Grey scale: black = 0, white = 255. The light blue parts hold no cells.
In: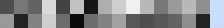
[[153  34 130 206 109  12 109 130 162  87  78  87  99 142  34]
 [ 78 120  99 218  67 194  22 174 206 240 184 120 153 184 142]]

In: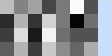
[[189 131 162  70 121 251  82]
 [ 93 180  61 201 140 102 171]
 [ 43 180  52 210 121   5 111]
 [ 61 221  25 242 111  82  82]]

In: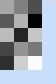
[[ 46 207 252]
 [187  36 198]
 [ 69 148 120]
 [166 129  78]
 [ 88 178   4]]

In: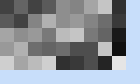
[[207 165 187 207  48  57  78  36 229]
 [165 142 153 121 187 197 121 100  25]
 [ 90  66 132 177 142 153 132 109  57]
 [153 177 109 100 109  78  78 197  15]
 [ 66 100  66  90 142 132 165 197  48]]

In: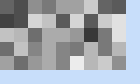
[[ 66  78 213 194  90 213  90 203 225]
 [161 110 152 171 133 236 183 203 143]
 [100  78 143 121 161 161 203 100  90]
 [110 194 133 171 133 121 183 121 183]
 [194 183 110 171 171 152  56 121 225]]

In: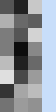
[[124  85 211]
 [ 85  33 200]
 [ 52 166 188]
 [223  73 155]
 [115 155 145]
 [124  13 136]
 [188  33 105]
 [176 105  94]]

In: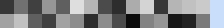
[[162 193  95  64 162 140  45 140  75  12 131 150  23  34 122]
 [ 55 113  64 150  95 222 181  75  45 172 212  55 181 193 202]]

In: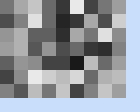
[[ 67 140 233 206 188 215 106 177 188]
 [ 77 129 224 106  37  55 168  77 206]
 [118 168 197 106  55 233  67 118 158]
 [129  87 188 118 197  67 129 197 158]
 [ 96 149 140  67  67  25 188 106 158]
 [149 177  96  96  46 168 118 224 140]
 [158 177  87 149  77 106  55  46 129]]
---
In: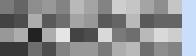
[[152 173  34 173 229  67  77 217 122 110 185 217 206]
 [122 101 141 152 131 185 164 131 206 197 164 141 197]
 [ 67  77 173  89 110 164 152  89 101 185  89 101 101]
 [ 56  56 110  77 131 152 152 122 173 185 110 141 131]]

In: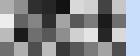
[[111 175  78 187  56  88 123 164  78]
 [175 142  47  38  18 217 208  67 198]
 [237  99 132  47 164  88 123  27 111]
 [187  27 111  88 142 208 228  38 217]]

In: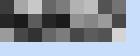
[[ 60 167 200 103 124 178 189  83 115]
 [155  71  50 103 124  71  92  83 212]
 [ 38  27  92  38  27 146 134 155  71]]

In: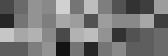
[[198 167 178 137  73 178 189 147  50  82  94 106]
 [ 38 117 147 126 167 157  82 157 137 137 167  62]
 [ 73 106 147 137 209 117 189 126  82  50  62 157]
 [ 94  94 126 147  19 117  38 117 137  94  94 106]]

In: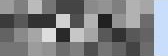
[[ 99 138 166 221  41 199 166  88  50  88  99]
 [156 127 187 117  68  68 138 147 127 178 166]
 [117 117 156 147 108 127  79 117  99  68 108]
 [ 59  88  50  50 209  79 178  32 147 178 108]]

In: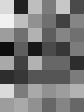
[[241 190 145 112  65 133]
 [157 169 145 103 133 103]
 [218 124 169 145 157 178]
 [157 112 178  94 133 112]
 [ 13  94  24  74  55 124]
 [169  65 178 103 103  45]
 [ 45  55  85  85  85 124]
 [218  33 190 124 199  74]]
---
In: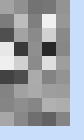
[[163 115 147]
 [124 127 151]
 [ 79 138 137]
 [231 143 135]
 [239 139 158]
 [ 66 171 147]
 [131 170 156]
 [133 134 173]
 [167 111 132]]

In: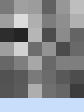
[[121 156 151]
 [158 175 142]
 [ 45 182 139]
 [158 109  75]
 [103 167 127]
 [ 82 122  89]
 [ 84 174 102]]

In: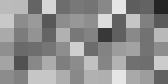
[[187 100 109 116 229  99]
 [200 154 141 142  96 128]
 [170 147 177 131  96 114]
 [143 110 142 108 156 115]
 [164 136 126 193 179 110]
 [140 198 173 177 229 157]]

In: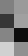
[[128]
 [ 54]
 [133]
 [209]]

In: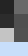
[[ 36]
 [ 44]
 [196]]

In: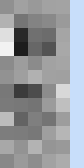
[[144 153 163]
 [178 131 154]
 [223 112 165]
 [242 103 168]
 [139 139 165]
 [146 177 160]
 [120  76 216]
 [122 116 191]
 [188 127 157]
 [125 120 182]
 [168 179 153]
 [136 141 172]]
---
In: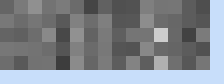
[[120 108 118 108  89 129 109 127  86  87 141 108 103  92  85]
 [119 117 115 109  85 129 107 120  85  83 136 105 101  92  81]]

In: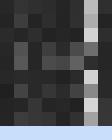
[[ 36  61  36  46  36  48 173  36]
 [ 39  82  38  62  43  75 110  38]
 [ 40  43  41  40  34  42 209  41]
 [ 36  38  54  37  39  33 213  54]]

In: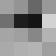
[[112  30  21 210]
 [170 176 180 159]]

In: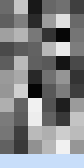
[[ 95 127  41 157 224 105]
 [ 74  91  98 184 233 125]
 [154 169  40 113 149  51]
 [175  99 241  83  30 155]
 [118  62 186 175 205 187]]

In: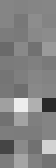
[[133 120 141 132]
 [106 137 113 154]
 [117 127 134 131]
 [160 237 176  41]
 [125 124 124 132]
 [124 165 129 115]]

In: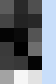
[[ 68  35  39]
 [ 58   1 110]
 [163 246 226]]

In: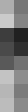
[[202 132]
 [ 74  47]
 [195 141]
 [188 138]]

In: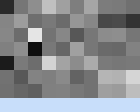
[[133 157 110 121 107 150 135  72  75  51]
 [128 142  14 120 102 160 119 106 104 130]
 [114  88 131 127 138  99 114 181 178 213]]
